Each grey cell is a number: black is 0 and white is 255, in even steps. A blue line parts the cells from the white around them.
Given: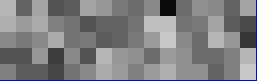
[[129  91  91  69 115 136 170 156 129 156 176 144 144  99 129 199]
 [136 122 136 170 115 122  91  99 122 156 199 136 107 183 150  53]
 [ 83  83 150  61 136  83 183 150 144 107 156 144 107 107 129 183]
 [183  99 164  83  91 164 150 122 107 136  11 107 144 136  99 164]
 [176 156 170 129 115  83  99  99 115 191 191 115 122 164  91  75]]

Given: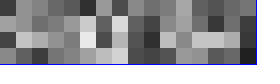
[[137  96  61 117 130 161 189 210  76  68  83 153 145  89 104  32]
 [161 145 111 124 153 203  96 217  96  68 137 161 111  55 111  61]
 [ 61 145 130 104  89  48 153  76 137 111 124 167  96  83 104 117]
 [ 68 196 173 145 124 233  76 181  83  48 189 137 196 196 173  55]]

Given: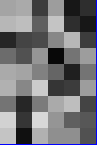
[[164 170  60 157  23  46]
 [ 38  68  74 135 183  60]
 [183 190  95 196  46  23]
 [116  38 123 170 190  68]
 [170 164 129 101  31 116]
 [108  81 149   8 116 157]
 [196  16 177 143 143  81]
 [177 135 203  53  60 157]
 [210  53 216 149  95  87]]

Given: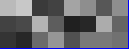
[[186 200  58  66 164 142  87 142]
 [ 52  39 107 150  81 121 121 113]
 [ 66  73 179  93  32  39 172 100]]

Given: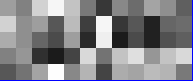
[[129 150  48  27  68 217 115 195 223 150 195 217]
 [172 143 102  75 158  41 239  27  75  33  81  95]
 [210 143 158  87 187  62 246  55  87  33 102 108]
 [ 87 115 164 254 136 180  68 172 164 187 180 121]
 [158 129 210 246 195 121  55 136 108 164 143  95]]

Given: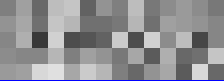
[[134 175  56 209  77  85  98 203  77 209 140 189  70 134]
 [127 160 104 189 197  98 147 127 189 120 140 154 140 120]
 [147 167 112 197 182 112 112 120 182 112 160 154 147 134]
 [140 134 134 182 127 160 147 120 167  91 175 104 112 197]
 [154 160 216 224 167 203 182 127 104 147 167  91 216 104]]

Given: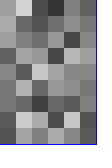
[[119 105  64 105  91 127]
 [158 210  76  52 127  97]
 [171 105  83 112 143 119]
 [119 177 105 151 143 119]
 [158 127 112 151  70 135]
 [ 83 164 127 171 135  91]
 [ 97 164 151  70 183 158]
 [ 91 204 171  76 198  83]
 [135  91 198 164 135 135]]

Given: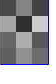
[[ 73 132  67]
 [103 173  88]
 [ 95 145 109]
 [166  47 204]]

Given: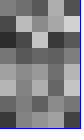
[[125 110  88 174  80]
 [102 125  95 139 118]
 [118  88 102  95 125]
 [ 73 187 139 167 209]
 [ 57 131 147 160  65]
 [160 139 153 110 180]
 [180 131 174 102 195]
 [ 44  73 195  57  88]]
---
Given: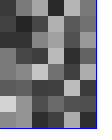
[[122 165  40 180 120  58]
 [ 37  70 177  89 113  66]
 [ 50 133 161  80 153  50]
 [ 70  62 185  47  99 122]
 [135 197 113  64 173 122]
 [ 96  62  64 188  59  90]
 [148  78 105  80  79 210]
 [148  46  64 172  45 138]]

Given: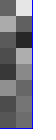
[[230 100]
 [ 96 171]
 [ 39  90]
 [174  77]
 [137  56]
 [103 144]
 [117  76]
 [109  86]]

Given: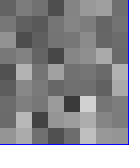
[[124 113  78 132 153 159 111  99]
 [ 96  89 117 133 125 101 115 119]
 [ 77  95 116 119 139 102 108 146]
 [130 100  71 134 143 170 106 120]
 [179 116 161 113 117 106 178  81]
 [136 122 103 112 111  97 170  93]
 [127 119 155  58 209 117 125 108]
 [184  67 149 157 173 133 124 107]
 [171 112  80 109 191 152 149 149]]

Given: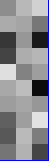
[[184 209 141]
 [165 119 171]
 [151  25  55]
 [173 182  68]
 [130 158 223]
 [189  12 168]
 [166 151 157]
 [158 226  96]
 [186 125  88]
 [178  69 117]]

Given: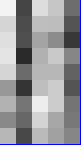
[[ 69 221 198 109 243]
 [ 76 190 189  84 213]
 [ 79 164 140  56 223]
 [ 42 177 201 134 228]
 [107 183 183  98 213]
 [ 52 190 204  84 152]
 [117 237 204 116 178]
 [103 212 167 120 137]
 [ 72 186 161 134 183]]

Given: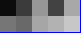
[[ 59 151  66 168  12]
 [105 166 178 199 118]]

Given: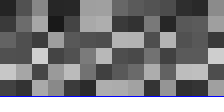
[[ 81 135  38  39 159 160 103  90  83  76  46  41 139  36]
 [108 167  25  68 169 174  58  50 121  38  88  91 159  58]
 [ 79  60 158  88  81  78 179 178  78 179  81  88  57  99]
 [ 79 207  68  81 123 184  78  73 114  65  90  90 206  80]
 [166  70 154 187 114  64  89 106 173  98 189 191  77 199]
 [ 51 169 137  59  43 174 172 162  52 149  48  52 160  66]]

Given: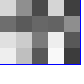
[[143  74 213  63 215]
 [ 90 103  99 142 110]
 [204 123 238  88 224]
 [191  87 249  60 238]]

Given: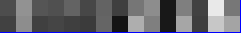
[[146  85  80  99  71  99  63 118 141  24 127  65 233 119  77]
 [141  64  69  63  59 101  20 174 127  24 166  62 199 164  65]]
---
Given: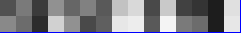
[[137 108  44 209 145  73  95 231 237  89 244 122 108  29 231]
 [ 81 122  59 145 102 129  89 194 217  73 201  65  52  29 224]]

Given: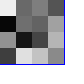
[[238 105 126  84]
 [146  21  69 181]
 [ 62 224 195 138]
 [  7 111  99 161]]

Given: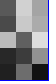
[[187  96 221]
 [ 89 209 164]
 [ 74 201 171]
 [ 40  60 145]
 [ 32 109  18]]

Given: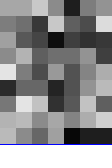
[[228 125  76 153  82 132 173]
 [186 139 103 160   7  30  30]
 [179 186 139 167 132 173 207]
 [167 167 200 139  30 125 147]
 [160  88  69  14  63  49  56]
 [139 179  95 111 111 147  63]
 [125 111  56 200  95  76 220]
 [119 228 194  49  88 194  95]
 [ 42 103 103  36  82 147 186]]

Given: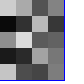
[[205 170  83 131]
 [197  77  69 125]
 [143 219  91  98]
 [ 26  42 163 119]
 [ 10  49 185  55]]

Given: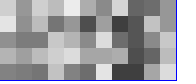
[[228 144 188 117 151  78 159  63  85 194 151]
 [207 151 207 188 236 173 138 213 101 109 151]
 [180 159 188 207 220 166 166 173  78 101 188]
 [144 124 124 200 180 138 220 109  85 138 200]
 [130 124 117 194 130 109 228  63  63 166 220]]
